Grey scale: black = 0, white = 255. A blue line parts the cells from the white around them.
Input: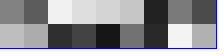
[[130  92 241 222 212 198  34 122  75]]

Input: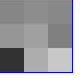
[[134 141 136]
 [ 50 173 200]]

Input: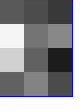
[[ 89  76  57]
 [209  97  28]]

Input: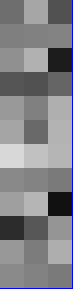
[[110 166  81]
 [144 177  28]
 [153 128 175]
 [216 193 181]
 [159 181  17]
 [152 124 174]]

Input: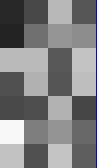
[[ 40  72 184  86]
 [186 186  88 195]
 [ 73  78 178  70]
 [194  80 196  94]]

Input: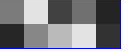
[[123 227  65 112  36]]
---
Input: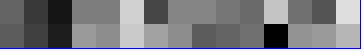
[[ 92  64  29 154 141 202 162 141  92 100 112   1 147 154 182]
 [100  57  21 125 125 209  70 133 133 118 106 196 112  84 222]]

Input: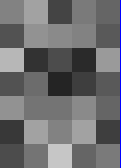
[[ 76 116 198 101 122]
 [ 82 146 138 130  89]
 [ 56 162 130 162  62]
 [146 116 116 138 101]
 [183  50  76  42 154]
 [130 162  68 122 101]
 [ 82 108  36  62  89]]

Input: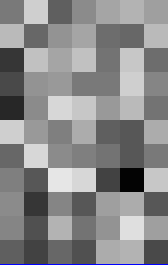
[[127  87 230 215  66   3 199]
 [ 39 139 215 199 153 186 115]
 [133  80 179 115 147 223 159]
 [ 54 193 165 193 115 199 109]
 [ 73 147 153 121 121 207 133]
 [186 103 147 165 109 103 186]
 [103 215 139 127 115  87 121]
 [139  54 133  87 159 172  87]
 [207 153 127 172  95  87 172]
 [ 95  66 103  80 172 179  73]
 [121 207  95 139 165 179 159]]

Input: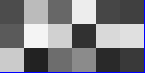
[[ 90 244 209  49 217 224]
 [203  34 109 139  41  57]
 [ 76 187 103 237  70  64]]

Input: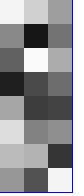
[[151  82 243]
 [ 96 249 172]
 [243 208 158]
 [221 130 143]
 [137  22 115]
 [ 30  74 109]
 [165  60  66]
 [186 179  53]]

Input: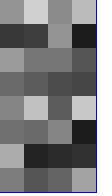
[[ 56  62 147  27]
 [147 208 139 186]
 [112 105 133  27]
 [155 118 118  84]
 [125  84  99 163]
 [133 193  92 200]
 [105  92  76  69]
 [171  35  42  49]]

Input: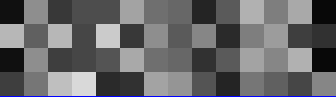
[[ 62 118 191 217  42  49 163 149  84  36 118  96  70 134]
 [183  96 183  70 203  56 142  90 134  42 126 156  62  49]
 [ 16 142  62  70  84 169 111 103  49  90 163 134 177   8]
 [ 16 142  56  77  77 163 111 103  36  90 177 126 169   8]]

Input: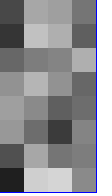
[[ 31 207 213 138]
 [ 53 193 175  95]
 [ 72 167 159 117]
 [146 181 146 103]
 [103 125 132 175]
 [ 80 167 117 125]
 [159 138  95 109]
 [152 109  59 132]]

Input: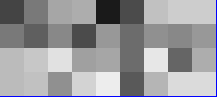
[[187 199 225 160 166 108 231 101 173]
 [ 68 121 166 173  26  75 193 205 205]
 [187 193 144 211 237  89 181 219 219]
 [121  95 136  75 152 108 144 136 152]]
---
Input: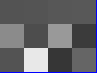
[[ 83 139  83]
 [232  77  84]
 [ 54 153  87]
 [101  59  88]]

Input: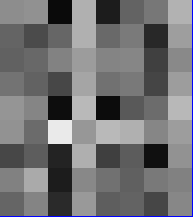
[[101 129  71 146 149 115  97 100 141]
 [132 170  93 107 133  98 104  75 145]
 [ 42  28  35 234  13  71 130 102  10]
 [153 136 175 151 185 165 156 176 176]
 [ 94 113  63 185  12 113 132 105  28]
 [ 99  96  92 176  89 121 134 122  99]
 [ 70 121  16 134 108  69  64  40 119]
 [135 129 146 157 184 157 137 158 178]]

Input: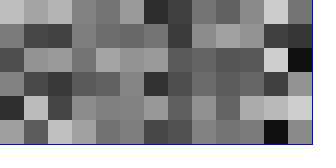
[[158  47 130  79 124 189]
 [ 93 188  74 148  71 163]
 [193  68  57 155  67 181]
 [160 139  90 117 125 131]
 [114 128  98 164 110 117]
 [125 131 133 147 105 155]
 [ 72 151  50 155 115  44]
 [ 81  94  78  89  60  63]
 [130 144 107 100 139 116]
 [117 100  93  86 161  97]
 [124 170 103  88 147 138]
 [ 16 184  64 206  64 204]
 [137 206 148  16  54 115]]

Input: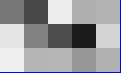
[[239 229 119]
 [180 130  71]
 [183  77 237]
 [150  26 174]
 [177 213 179]]

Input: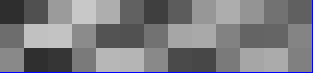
[[137 109  46]
 [ 47 193  80]
 [ 53 195 155]
 [122 139 200]
 [183  83 174]
 [181  81  97]
 [137 114  63]
 [ 74 166  92]
 [ 71 169 151]
 [122 130 173]
 [166 100 148]
 [171 101 114]
 [128 132  96]]

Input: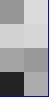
[[ 35 164 210 150]
 [172 153 214 219]]
